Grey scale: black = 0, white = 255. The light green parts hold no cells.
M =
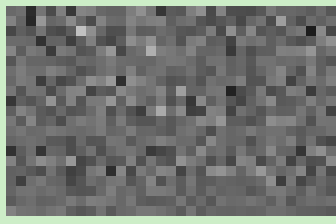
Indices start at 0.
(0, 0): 105
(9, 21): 114
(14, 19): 137
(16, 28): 111
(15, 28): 67
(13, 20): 135
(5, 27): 106
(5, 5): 93
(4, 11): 71
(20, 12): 108
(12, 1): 118
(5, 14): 103
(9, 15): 122
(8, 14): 116
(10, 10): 80
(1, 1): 101
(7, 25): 84
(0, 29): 100
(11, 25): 94
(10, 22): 67
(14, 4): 103
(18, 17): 91
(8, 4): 76
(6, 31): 96
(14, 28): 100
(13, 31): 81
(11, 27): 131
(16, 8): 118
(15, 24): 127
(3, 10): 70
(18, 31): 100
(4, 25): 94
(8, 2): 116
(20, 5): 120
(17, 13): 100
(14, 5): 100
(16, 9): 128
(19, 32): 112
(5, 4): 100
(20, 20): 104

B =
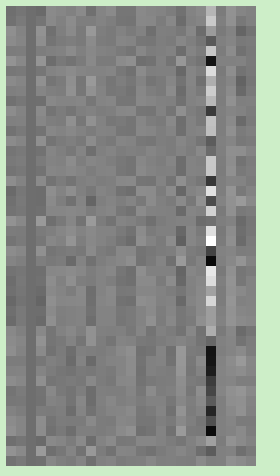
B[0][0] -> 111
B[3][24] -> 123
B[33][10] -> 117
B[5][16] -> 116
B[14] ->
[117, 121, 110, 114, 133, 127, 120, 132, 111, 128, 132, 125, 128, 126, 133, 128, 124, 131, 125, 137, 107, 127, 143, 142, 132]
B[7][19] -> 112
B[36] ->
[130, 131, 110, 132, 124, 118, 115, 122, 120, 125, 122, 132, 140, 113, 129, 126, 124, 149, 118, 131, 29, 132, 137, 141, 133]
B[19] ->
[112, 121, 110, 109, 138, 126, 113, 132, 101, 127, 132, 126, 132, 121, 139, 128, 123, 138, 120, 145, 76, 131, 145, 154, 137]
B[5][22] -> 129
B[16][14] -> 131
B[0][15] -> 131
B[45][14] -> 135
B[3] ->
[139, 133, 110, 142, 116, 123, 126, 122, 139, 124, 122, 134, 132, 119, 118, 126, 123, 135, 127, 117, 89, 128, 133, 121, 123]
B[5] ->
[147, 136, 110, 148, 109, 121, 115, 123, 137, 123, 123, 139, 143, 111, 114, 129, 116, 151, 123, 116, 20, 129, 129, 130, 122]
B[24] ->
[140, 135, 110, 144, 117, 121, 124, 120, 138, 124, 120, 135, 135, 116, 120, 124, 126, 140, 124, 120, 68, 130, 133, 124, 125]
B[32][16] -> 124
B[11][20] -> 193
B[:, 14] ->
[133, 135, 111, 118, 125, 114, 127, 117, 126, 133, 117, 125, 133, 118, 133, 129, 131, 116, 139, 139, 130, 112, 123, 131, 120, 122, 129, 138, 134, 139, 138, 144, 116, 119, 116, 129, 129, 121, 139, 130, 123, 118, 116, 134, 114, 135]
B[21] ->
[146, 136, 110, 153, 111, 121, 134, 115, 154, 124, 115, 132, 129, 123, 112, 124, 128, 130, 130, 108, 112, 126, 130, 106, 118]
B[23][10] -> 126
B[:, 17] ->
[113, 108, 120, 135, 109, 151, 104, 115, 108, 113, 143, 110, 111, 134, 131, 109, 109, 143, 103, 138, 106, 130, 103, 96, 140, 154, 101, 104, 118, 105, 119, 119, 115, 132, 152, 151, 149, 142, 140, 135, 147, 137, 154, 118, 134, 126]
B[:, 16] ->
[125, 136, 126, 123, 130, 116, 128, 134, 139, 128, 117, 137, 132, 124, 124, 133, 129, 116, 139, 123, 128, 128, 128, 140, 126, 112, 129, 140, 125, 131, 133, 136, 124, 128, 112, 114, 124, 125, 128, 119, 113, 122, 113, 124, 128, 128]
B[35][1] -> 124
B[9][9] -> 132
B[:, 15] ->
[131, 124, 127, 126, 127, 129, 128, 122, 122, 129, 130, 122, 126, 126, 128, 125, 128, 131, 124, 128, 129, 124, 128, 123, 124, 132, 129, 123, 130, 129, 125, 124, 129, 124, 132, 131, 126, 124, 125, 130, 132, 127, 131, 130, 123, 127]
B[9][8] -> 119
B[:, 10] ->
[138, 126, 122, 122, 128, 123, 133, 118, 119, 134, 127, 119, 130, 121, 132, 126, 132, 127, 128, 132, 134, 115, 131, 126, 120, 131, 135, 126, 137, 136, 131, 131, 127, 117, 128, 131, 122, 120, 126, 135, 132, 123, 127, 138, 114, 132]
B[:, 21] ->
[123, 127, 122, 128, 124, 129, 122, 125, 126, 125, 127, 126, 126, 128, 127, 125, 124, 126, 126, 131, 122, 126, 121, 123, 130, 128, 121, 127, 124, 124, 128, 130, 122, 129, 127, 131, 132, 131, 133, 127, 127, 128, 128, 124, 128, 128]
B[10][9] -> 125
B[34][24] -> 125
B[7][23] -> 99
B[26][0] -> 115
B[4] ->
[124, 125, 110, 125, 128, 130, 139, 128, 136, 130, 128, 122, 117, 135, 125, 127, 130, 109, 132, 124, 199, 124, 140, 113, 121]

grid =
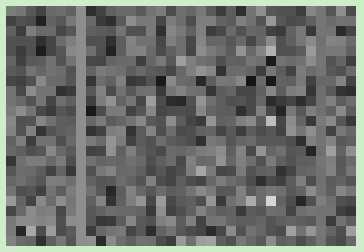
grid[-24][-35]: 124
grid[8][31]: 111
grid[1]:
[67, 82, 76, 33, 99, 87, 120, 142, 105, 57, 46, 89, 141, 119, 121, 70, 123, 108, 77, 125, 126, 99, 92, 127, 113, 84, 151, 86, 74, 79, 96, 117, 107, 115, 113]
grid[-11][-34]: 125
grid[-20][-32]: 29
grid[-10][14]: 84
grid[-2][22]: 139
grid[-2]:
[122, 38, 167, 76, 156, 77, 91, 142, 59, 104, 115, 122, 69, 88, 46, 98, 114, 88, 75, 69, 43, 71, 139, 82, 114, 102, 82, 76, 160, 114, 149, 118, 101, 78, 157]
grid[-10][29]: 89
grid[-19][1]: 65
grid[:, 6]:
[97, 120, 86, 126, 136, 116, 82, 85, 59, 95, 75, 91, 99, 105, 90, 79, 56, 111, 124, 118, 121, 140, 91, 86]
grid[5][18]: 126
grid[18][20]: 122
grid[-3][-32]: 132
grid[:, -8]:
[82, 86, 58, 80, 81, 114, 93, 98, 92, 58, 37, 70, 67, 88, 112, 95, 50, 64, 111, 99, 107, 94, 76, 96]
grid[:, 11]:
[105, 89, 116, 94, 95, 105, 111, 128, 113, 99, 123, 101, 130, 123, 96, 102, 105, 108, 94, 96, 106, 92, 122, 109]
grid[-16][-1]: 46
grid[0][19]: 120
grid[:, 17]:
[111, 108, 120, 111, 111, 157, 104, 107, 130, 40, 79, 91, 74, 86, 103, 74, 79, 94, 98, 91, 80, 92, 88, 153]
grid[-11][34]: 96
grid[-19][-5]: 140
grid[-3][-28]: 142
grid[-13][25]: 92
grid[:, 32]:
[85, 107, 115, 132, 120, 83, 89, 105, 89, 129, 97, 138, 67, 131, 159, 127, 130, 92, 95, 111, 115, 59, 101, 84]
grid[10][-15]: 99
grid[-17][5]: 105
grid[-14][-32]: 73
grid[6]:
[90, 83, 115, 101, 114, 108, 82, 142, 98, 123, 116, 111, 93, 104, 92, 87, 72, 104, 126, 147, 134, 50, 106, 108, 100, 61, 118, 93, 66, 124, 108, 116, 89, 80, 105]
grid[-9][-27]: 112
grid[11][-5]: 57
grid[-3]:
[120, 139, 138, 132, 136, 80, 140, 142, 86, 56, 59, 92, 134, 89, 81, 127, 136, 92, 128, 66, 116, 118, 100, 93, 95, 101, 84, 94, 100, 94, 88, 115, 59, 114, 94]
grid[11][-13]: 100
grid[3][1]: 81
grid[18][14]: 87
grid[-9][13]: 106
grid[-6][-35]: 115
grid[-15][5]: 110

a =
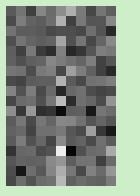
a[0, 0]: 90
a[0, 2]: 64
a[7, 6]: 91
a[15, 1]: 100
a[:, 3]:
[134, 93, 89, 94, 60, 100, 121, 95, 74, 81, 47, 119, 112, 103, 75, 99, 88, 108]
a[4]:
[94, 64, 121, 60, 45, 129, 39, 54, 85, 126, 120]
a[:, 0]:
[90, 75, 115, 80, 94, 96, 117, 74, 131, 71, 142, 92, 98, 91, 51, 86, 77, 72]
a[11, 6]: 133
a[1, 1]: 125
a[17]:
[72, 109, 84, 108, 113, 184, 97, 108, 100, 97, 123]
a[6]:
[117, 113, 77, 121, 127, 72, 159, 125, 97, 65, 41]
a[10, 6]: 94
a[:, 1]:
[116, 125, 93, 116, 64, 80, 113, 68, 82, 107, 56, 119, 105, 124, 103, 100, 22, 109]
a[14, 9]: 109
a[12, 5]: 121
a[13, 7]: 99
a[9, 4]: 119
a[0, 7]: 122
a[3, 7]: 117
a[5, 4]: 135
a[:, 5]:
[141, 177, 79, 165, 129, 124, 72, 179, 39, 188, 11, 135, 121, 138, 237, 149, 173, 184]
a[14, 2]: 106
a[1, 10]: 135
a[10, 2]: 152
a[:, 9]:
[117, 86, 84, 101, 126, 66, 65, 116, 68, 76, 117, 101, 55, 112, 109, 63, 106, 97]
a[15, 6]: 94
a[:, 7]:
[122, 121, 72, 117, 54, 101, 125, 72, 113, 112, 96, 113, 75, 99, 80, 115, 73, 108]
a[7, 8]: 113
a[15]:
[86, 100, 97, 99, 137, 149, 94, 115, 116, 63, 106]

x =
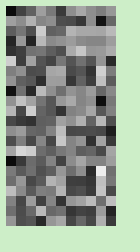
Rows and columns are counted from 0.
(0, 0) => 11
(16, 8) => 43
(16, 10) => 112
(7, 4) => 158
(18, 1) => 138
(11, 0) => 72
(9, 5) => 152
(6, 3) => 79
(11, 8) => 99
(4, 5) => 79
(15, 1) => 57
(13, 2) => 72
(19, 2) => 156
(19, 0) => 130
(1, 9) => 19
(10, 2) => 206
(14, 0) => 163
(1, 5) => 78
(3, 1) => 152
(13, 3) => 134
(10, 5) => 51
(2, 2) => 79
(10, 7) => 138
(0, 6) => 142
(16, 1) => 90
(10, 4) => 86
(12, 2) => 102
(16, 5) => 151
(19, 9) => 111
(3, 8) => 134
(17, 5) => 162
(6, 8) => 52
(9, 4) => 86
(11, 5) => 161
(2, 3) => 204
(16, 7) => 142
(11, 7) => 176
